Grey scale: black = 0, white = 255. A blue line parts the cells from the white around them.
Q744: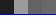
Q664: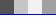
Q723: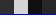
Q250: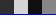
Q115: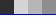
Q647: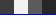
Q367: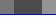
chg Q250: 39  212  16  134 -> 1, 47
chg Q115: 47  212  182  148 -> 4, 142

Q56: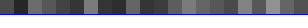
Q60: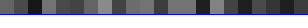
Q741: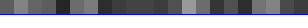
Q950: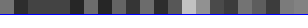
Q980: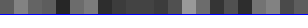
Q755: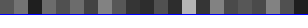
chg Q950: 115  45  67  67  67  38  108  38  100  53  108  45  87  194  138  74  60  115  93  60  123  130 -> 15, 145
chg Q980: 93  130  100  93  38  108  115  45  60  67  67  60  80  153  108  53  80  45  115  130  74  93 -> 7, 123
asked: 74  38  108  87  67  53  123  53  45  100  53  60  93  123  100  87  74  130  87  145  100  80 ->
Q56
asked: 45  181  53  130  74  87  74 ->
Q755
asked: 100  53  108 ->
Q950
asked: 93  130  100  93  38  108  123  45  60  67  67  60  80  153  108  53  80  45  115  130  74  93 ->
Q980

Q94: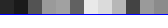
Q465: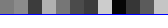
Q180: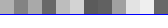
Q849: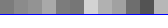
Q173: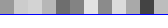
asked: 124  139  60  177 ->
Q465
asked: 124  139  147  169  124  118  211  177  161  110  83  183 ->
Q849

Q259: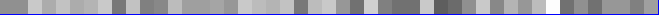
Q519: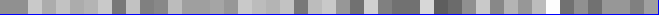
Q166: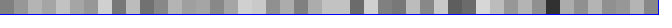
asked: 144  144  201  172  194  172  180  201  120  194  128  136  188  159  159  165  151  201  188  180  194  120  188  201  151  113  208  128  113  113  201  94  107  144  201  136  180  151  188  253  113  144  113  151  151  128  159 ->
Q259
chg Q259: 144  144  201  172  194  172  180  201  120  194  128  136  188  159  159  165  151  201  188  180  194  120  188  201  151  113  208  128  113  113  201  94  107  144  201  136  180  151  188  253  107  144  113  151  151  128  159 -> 41, 113
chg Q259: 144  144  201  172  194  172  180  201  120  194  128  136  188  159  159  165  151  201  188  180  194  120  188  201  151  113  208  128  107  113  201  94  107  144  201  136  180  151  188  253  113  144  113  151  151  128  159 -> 29, 113
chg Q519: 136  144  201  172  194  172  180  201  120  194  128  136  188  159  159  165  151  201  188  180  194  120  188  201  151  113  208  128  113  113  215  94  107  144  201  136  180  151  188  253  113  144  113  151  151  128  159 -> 1, 144
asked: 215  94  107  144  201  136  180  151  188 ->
Q519
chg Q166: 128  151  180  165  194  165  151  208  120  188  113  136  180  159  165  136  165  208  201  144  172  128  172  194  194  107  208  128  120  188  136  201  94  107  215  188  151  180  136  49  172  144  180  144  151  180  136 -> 39, 144

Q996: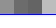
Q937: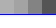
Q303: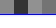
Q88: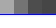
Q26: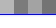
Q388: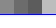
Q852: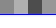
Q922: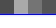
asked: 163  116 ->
Q26
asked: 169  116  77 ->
Q88
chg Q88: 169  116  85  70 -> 3, 77
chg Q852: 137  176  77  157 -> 4, 151

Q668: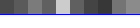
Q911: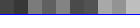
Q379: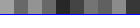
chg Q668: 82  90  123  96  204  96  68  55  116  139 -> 1, 74
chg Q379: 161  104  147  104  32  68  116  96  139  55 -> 5, 39
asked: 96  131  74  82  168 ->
Q911
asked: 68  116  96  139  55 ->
Q379
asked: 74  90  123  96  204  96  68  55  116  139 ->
Q668
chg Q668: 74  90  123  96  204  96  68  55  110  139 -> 9, 116
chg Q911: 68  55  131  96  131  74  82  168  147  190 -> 3, 123

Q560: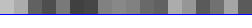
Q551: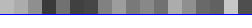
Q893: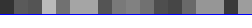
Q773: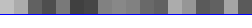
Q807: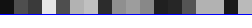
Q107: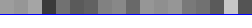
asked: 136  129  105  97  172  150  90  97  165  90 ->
Q773
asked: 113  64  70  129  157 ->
Q551
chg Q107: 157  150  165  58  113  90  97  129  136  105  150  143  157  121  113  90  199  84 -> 13, 150
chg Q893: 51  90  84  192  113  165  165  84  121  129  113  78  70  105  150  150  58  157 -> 4, 186
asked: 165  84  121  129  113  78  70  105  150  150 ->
Q893

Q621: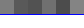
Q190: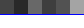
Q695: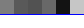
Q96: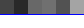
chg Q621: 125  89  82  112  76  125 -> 6, 132
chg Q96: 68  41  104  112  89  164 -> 5, 82

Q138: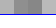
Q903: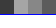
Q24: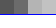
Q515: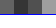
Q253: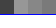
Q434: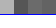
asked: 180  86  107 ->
Q434
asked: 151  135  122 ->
Q253
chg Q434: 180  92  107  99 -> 2, 86
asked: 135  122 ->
Q253
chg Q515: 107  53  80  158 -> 1, 99

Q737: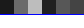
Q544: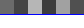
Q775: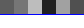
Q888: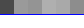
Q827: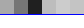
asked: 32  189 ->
Q827
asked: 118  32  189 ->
Q827
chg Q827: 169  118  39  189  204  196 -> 3, 32
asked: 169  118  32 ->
Q827
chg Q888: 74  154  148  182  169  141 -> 4, 175

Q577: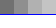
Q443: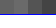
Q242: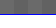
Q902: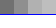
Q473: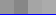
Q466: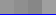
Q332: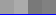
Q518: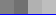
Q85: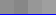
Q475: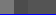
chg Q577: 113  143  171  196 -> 3, 177
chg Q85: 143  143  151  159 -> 2, 135
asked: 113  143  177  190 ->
Q902
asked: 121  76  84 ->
Q475
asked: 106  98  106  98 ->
Q242
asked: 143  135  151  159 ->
Q85

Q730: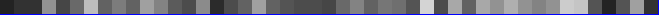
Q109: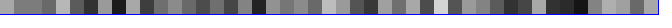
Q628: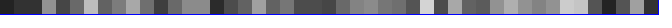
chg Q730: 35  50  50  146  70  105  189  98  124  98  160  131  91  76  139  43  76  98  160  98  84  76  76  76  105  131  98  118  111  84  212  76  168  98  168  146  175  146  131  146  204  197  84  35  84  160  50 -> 24, 70
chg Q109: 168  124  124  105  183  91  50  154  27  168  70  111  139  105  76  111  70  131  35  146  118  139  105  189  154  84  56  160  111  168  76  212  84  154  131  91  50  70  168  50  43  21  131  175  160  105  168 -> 11, 62
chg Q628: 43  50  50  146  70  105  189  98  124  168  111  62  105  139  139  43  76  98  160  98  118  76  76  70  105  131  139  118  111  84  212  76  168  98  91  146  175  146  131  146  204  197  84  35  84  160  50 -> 1, 35
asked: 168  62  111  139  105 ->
Q109
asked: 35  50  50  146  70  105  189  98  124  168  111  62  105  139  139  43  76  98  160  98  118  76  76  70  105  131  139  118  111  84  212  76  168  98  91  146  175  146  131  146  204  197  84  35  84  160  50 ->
Q628
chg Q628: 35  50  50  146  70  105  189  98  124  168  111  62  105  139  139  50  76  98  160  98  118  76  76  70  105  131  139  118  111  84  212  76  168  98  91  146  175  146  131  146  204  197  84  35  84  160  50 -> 16, 43

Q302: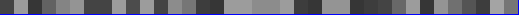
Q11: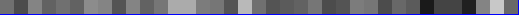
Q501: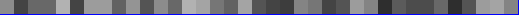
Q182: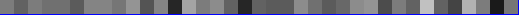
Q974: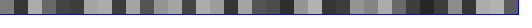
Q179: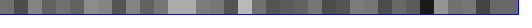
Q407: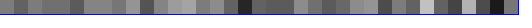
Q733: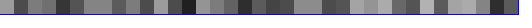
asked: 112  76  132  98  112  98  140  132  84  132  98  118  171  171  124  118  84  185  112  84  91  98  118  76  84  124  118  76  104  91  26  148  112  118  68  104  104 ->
Q179

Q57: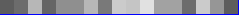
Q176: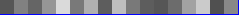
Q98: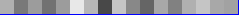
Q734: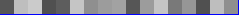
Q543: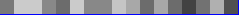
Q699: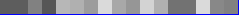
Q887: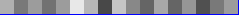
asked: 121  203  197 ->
Q57
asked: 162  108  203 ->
Q57
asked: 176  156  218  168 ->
Q699
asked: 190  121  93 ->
Q176
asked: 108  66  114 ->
Q543

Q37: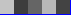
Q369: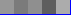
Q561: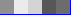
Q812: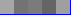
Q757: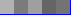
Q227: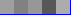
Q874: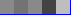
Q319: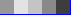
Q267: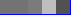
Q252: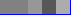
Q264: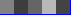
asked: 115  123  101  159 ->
Q812
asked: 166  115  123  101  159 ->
Q812
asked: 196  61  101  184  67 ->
Q37
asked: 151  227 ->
Q319

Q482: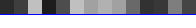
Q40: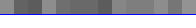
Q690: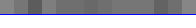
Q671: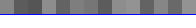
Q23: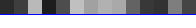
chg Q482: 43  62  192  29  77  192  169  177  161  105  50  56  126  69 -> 7, 161
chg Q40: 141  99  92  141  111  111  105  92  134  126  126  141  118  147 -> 6, 105
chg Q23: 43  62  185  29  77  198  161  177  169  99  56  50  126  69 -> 6, 192

